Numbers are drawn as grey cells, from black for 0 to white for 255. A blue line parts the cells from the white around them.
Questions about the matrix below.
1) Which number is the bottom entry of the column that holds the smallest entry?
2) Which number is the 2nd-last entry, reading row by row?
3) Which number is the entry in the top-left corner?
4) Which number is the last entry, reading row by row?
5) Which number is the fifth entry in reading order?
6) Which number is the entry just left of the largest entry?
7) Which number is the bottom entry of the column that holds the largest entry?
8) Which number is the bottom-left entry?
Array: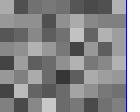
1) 107
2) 113
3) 171
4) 128
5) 113
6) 136
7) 200
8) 128
